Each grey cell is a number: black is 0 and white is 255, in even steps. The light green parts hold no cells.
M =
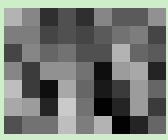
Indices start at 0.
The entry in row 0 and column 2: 47
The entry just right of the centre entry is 14
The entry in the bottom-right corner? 102
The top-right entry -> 145
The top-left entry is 179
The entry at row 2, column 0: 69
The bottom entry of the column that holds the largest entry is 190
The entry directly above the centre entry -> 80
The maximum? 202
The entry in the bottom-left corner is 80
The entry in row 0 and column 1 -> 134
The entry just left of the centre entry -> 145
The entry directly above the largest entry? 168
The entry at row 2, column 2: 102

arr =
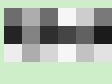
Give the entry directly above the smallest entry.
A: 121
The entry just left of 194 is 246
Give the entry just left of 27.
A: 97
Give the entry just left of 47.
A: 131
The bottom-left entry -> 237

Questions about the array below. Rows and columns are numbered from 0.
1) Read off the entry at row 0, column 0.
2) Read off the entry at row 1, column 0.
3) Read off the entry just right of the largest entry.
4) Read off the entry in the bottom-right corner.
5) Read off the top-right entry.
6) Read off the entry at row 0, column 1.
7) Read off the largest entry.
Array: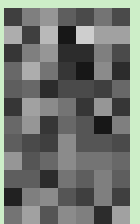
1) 63
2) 173
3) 161
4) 161
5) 74
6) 127
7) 206

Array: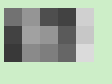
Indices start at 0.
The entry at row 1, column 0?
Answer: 66
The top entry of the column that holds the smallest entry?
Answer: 114
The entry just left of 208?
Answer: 66
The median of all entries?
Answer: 126

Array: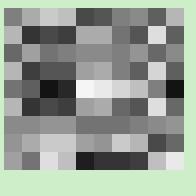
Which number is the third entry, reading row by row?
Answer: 202
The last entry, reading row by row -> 233
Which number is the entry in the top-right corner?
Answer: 182
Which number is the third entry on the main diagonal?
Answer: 115
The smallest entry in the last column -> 19
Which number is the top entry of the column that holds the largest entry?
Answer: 73
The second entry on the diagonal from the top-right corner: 222
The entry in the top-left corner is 127
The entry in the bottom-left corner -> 160
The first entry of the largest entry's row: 115
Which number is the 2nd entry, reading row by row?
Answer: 171
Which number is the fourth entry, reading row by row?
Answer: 191
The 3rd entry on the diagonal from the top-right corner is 148
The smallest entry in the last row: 30
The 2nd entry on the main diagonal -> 52
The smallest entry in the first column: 104
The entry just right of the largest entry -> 233
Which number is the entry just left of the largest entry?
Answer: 40

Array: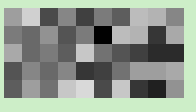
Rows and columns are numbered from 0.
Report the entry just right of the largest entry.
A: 74
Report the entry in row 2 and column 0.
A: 169
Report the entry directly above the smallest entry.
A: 123
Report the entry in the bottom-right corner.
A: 146
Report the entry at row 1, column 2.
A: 146
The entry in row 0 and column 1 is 208
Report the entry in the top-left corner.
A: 158
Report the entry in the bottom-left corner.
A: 93
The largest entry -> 217
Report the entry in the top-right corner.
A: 134
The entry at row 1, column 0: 123
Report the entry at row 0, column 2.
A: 74

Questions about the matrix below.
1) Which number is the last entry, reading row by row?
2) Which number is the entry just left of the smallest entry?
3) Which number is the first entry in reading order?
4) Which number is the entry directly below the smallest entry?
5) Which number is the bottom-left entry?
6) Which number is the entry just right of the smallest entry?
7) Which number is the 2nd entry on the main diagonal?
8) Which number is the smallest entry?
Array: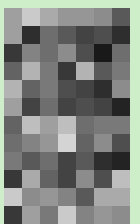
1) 140
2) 78
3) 159
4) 89
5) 56
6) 110
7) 46
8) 25

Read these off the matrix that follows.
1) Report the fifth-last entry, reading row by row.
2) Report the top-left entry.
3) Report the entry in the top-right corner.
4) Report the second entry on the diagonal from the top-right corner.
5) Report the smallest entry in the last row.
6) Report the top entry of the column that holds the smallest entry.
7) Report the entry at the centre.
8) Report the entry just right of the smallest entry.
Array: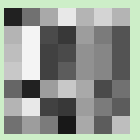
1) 123
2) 33
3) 180
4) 123
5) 24
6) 232
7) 92
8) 169

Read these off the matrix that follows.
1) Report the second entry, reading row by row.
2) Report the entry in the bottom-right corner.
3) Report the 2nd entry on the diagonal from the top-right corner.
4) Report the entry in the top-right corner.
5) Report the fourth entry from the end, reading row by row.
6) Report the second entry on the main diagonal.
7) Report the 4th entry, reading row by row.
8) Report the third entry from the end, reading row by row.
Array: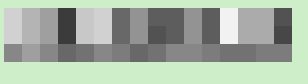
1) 180
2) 124
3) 171
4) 82
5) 114
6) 180
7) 59
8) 114

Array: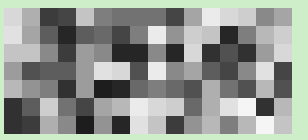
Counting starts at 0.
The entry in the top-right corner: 165
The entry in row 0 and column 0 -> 216
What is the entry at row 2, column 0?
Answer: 196
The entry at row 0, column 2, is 60
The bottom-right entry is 196
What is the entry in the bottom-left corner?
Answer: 49
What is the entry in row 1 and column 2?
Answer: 93
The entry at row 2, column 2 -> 137
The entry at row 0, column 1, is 175
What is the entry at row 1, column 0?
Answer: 225
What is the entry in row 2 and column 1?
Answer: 196

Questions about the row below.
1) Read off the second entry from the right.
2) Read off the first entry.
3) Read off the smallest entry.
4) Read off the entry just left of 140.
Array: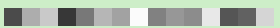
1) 97
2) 75
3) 55
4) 151

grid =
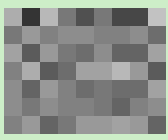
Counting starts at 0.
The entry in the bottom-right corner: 100
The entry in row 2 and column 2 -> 153
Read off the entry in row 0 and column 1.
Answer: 52
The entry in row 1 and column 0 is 120
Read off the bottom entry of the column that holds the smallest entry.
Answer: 153
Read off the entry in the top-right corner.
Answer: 194
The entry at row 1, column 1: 153
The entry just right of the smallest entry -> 184
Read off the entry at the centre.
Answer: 162
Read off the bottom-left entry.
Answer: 129
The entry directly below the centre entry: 109
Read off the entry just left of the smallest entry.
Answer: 173
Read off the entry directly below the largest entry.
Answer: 109
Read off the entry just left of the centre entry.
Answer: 109
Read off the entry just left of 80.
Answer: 120
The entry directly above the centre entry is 109
